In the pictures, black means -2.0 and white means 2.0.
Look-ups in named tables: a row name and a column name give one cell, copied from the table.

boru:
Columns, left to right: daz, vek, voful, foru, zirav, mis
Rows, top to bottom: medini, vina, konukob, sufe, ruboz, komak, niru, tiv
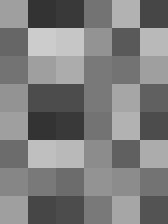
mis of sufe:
-0.5
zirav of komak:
-0.5
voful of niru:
-0.3
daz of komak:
-0.3
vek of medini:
-1.2
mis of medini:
-0.9
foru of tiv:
-0.1
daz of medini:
0.5

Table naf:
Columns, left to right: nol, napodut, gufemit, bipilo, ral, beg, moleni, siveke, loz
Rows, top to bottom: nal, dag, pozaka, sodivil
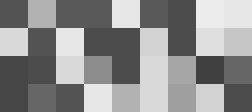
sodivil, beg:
1.4
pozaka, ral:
-0.8
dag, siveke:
1.5
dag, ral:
-0.8
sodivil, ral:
0.8
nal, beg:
-0.6
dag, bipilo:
-0.8
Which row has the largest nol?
dag

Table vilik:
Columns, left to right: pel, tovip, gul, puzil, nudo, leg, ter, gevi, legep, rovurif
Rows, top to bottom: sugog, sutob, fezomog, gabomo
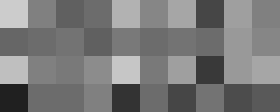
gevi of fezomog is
-1.1
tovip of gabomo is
-0.3
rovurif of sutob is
0.1
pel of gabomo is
-1.5
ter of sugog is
0.6
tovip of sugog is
0.0
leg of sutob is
-0.3
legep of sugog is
0.5
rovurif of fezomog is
0.6
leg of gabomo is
-0.3

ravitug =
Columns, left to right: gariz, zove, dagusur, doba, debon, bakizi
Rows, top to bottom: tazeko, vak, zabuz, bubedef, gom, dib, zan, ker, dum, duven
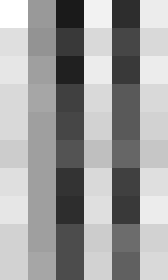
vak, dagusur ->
-1.1
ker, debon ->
-1.1
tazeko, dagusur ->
-1.6
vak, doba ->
1.4
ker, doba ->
1.5
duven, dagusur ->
-0.8
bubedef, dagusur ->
-1.0
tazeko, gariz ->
2.0
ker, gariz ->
1.6
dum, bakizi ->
1.3

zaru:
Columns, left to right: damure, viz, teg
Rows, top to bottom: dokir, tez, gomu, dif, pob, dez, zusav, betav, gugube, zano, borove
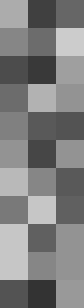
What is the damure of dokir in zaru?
0.7
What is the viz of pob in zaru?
-0.6
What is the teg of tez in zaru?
1.2
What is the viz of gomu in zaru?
-1.1
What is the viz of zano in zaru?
0.1
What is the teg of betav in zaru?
-0.5
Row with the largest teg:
tez

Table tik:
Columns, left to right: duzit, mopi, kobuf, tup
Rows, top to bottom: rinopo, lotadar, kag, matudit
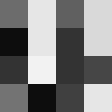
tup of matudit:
1.6
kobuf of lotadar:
-1.2
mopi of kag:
1.8
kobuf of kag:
-1.2
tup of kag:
-0.9
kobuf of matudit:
-1.0
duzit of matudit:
-0.2
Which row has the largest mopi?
kag

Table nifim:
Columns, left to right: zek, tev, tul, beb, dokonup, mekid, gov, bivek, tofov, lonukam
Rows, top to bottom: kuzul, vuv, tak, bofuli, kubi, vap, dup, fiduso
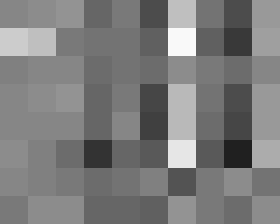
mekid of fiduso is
-0.5
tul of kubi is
0.1
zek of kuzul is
0.1
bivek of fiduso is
-0.1
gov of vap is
1.6
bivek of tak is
-0.1
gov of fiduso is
0.3
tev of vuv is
1.0
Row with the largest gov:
vuv

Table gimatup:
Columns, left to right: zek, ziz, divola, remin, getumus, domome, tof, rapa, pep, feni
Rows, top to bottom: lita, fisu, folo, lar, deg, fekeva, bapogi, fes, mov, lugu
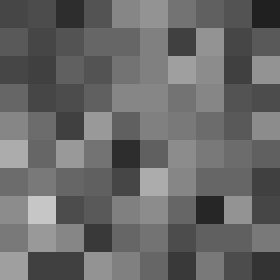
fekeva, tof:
0.2
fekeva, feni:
-0.5
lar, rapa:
0.1
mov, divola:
0.1
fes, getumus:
0.0
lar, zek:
-0.4
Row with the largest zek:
fekeva

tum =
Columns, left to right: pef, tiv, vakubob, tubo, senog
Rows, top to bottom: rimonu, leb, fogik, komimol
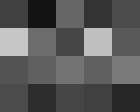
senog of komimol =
-1.4
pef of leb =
1.1
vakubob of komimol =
-0.9
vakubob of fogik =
-0.2
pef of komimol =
-0.8
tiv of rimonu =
-1.7
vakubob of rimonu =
-0.4
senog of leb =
-0.6
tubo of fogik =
-0.5
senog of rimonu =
-0.8
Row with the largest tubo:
leb

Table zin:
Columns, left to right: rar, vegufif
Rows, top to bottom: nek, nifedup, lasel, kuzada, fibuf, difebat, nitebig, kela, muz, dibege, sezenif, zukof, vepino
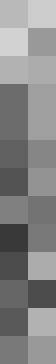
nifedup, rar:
1.3
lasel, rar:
0.8
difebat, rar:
-0.5
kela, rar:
0.0
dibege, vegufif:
0.7
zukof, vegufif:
0.8
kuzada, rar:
-0.3
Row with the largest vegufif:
nek

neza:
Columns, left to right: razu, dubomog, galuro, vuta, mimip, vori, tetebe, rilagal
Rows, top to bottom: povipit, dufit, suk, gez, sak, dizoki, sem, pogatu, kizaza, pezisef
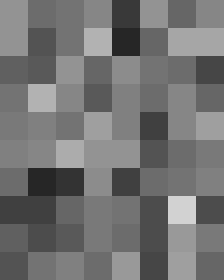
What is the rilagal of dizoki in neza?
-0.1
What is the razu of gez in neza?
-0.2
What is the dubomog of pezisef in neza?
-0.2
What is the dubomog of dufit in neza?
-0.7
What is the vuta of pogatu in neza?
-0.1
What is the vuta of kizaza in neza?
-0.1
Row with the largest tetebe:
pogatu

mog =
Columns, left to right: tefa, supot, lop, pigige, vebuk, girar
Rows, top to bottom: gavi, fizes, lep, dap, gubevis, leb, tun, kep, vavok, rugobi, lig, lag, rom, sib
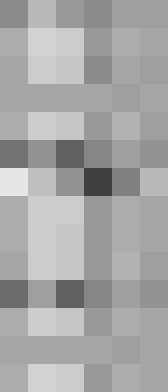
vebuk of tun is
0.0
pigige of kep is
0.4
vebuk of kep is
0.7
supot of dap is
0.6
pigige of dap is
0.6
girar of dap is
0.6
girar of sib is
0.6
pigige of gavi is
0.2
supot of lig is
0.5
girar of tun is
0.9
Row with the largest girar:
tun

